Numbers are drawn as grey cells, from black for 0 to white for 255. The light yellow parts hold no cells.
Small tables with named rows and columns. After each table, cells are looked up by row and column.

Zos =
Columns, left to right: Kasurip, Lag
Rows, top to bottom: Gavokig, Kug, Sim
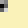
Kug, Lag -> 103
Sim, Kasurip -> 100
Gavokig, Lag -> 131
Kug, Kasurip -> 9
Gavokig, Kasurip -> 162
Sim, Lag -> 212
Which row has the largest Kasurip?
Gavokig

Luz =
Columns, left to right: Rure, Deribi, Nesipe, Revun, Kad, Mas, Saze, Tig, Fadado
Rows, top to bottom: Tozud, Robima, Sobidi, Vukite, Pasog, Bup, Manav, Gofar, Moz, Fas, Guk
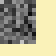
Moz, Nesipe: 100
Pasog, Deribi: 134
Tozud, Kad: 120
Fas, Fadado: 75
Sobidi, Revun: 47
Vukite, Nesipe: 91
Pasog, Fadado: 156
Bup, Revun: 46
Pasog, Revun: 89
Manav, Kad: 138
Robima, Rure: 65
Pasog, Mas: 97
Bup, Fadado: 115
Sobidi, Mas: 121
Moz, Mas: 73
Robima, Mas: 66
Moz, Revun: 87
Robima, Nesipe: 85
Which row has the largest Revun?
Tozud

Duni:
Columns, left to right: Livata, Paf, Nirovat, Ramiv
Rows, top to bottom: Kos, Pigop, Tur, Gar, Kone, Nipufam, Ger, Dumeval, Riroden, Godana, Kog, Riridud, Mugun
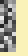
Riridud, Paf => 75
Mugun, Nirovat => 170
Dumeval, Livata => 212
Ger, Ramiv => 84
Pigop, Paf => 78
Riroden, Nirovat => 67
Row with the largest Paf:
Godana

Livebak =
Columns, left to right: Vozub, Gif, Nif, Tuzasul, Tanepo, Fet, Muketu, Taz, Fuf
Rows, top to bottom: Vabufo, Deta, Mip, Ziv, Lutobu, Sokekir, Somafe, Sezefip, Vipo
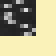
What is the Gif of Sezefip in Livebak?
39
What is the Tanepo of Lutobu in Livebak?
37
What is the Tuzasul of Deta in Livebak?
39
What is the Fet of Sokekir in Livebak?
34
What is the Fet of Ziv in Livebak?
37
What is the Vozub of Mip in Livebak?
34
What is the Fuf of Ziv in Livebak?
38
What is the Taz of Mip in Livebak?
72
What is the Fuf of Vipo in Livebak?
41
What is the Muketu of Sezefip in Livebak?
36
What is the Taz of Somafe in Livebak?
54
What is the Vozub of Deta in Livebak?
55
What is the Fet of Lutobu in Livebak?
35
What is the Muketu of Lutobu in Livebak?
35
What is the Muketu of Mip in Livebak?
222
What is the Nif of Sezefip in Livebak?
35

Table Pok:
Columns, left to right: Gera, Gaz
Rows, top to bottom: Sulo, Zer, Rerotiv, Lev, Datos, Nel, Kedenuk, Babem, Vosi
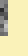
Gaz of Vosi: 116
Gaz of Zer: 104
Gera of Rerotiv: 44
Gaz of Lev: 90
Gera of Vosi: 106
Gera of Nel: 136
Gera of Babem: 129
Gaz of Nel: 160
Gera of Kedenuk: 88
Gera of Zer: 137
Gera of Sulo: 134
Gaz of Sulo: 126
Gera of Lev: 79

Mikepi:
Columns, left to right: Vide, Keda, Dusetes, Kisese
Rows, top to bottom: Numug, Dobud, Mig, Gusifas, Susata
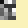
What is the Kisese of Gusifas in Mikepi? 188
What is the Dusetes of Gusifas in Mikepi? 93
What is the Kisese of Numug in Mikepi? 119
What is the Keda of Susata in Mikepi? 133
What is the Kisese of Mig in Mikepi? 249
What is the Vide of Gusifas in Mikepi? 97
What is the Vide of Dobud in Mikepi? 147
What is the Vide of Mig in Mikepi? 101
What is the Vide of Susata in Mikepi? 160
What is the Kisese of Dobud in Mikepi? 48
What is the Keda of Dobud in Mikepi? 51
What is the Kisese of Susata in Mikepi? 68
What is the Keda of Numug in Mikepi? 202
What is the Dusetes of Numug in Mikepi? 251
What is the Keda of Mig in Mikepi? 188

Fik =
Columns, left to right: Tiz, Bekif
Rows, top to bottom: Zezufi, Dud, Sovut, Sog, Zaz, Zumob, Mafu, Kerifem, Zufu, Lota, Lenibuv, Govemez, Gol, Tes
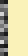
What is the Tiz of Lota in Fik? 102
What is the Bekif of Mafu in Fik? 164
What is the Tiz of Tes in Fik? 89
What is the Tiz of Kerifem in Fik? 175
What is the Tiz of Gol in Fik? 134
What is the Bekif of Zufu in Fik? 27
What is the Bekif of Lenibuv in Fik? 90
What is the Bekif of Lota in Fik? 113
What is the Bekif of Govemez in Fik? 22
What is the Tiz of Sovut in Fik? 101
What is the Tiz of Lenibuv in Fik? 216
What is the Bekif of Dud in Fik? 160
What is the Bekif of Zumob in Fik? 68
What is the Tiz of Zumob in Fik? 161
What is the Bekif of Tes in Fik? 34
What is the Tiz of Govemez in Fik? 36
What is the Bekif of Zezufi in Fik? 28
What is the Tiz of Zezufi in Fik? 49
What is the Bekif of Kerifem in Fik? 87
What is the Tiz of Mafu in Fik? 123

